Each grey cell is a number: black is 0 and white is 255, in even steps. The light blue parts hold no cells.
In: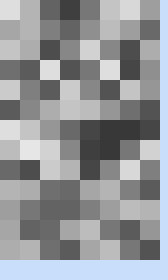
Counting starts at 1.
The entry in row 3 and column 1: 196
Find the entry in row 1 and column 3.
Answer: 99
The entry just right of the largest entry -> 210
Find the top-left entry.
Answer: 222
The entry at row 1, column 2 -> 180
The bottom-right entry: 83
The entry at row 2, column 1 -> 166
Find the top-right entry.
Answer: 158
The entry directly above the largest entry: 196
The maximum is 230
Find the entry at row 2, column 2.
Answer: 180
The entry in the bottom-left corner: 173
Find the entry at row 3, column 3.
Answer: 77
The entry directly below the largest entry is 77

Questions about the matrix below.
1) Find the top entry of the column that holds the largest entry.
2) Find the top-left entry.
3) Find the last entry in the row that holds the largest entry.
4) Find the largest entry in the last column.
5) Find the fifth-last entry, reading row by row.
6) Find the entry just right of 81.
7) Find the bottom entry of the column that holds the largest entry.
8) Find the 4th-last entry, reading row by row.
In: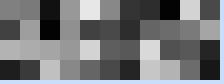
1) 231
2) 128
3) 73
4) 165
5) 37
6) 88
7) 101
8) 198

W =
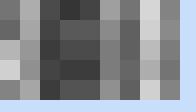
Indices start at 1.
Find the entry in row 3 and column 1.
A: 181
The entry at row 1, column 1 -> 116
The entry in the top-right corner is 131
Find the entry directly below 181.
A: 208
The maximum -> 214
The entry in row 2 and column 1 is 102
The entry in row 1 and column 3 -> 75
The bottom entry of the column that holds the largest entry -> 208
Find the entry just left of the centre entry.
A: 75
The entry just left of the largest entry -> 116
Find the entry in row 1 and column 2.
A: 173
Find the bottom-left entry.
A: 131
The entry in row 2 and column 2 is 166

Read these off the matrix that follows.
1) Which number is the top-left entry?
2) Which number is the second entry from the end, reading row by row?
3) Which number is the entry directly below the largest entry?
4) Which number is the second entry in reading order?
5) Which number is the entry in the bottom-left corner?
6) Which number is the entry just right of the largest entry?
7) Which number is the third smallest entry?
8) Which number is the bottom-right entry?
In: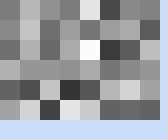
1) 124
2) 105
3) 170
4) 183
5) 163
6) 59
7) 67
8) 99

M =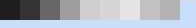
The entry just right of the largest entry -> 193
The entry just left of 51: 30

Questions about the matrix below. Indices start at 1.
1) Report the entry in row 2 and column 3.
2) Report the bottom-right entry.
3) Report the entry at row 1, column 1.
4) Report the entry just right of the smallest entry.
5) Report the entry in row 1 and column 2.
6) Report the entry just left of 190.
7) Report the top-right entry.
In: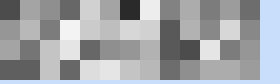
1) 124
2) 156
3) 76
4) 237
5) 164
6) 203
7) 109

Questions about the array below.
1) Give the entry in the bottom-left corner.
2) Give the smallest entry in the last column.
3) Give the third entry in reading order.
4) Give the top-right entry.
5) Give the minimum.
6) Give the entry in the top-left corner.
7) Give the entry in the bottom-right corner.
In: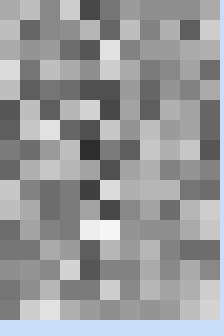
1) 123
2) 86
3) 136
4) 170
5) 45
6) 170
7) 211
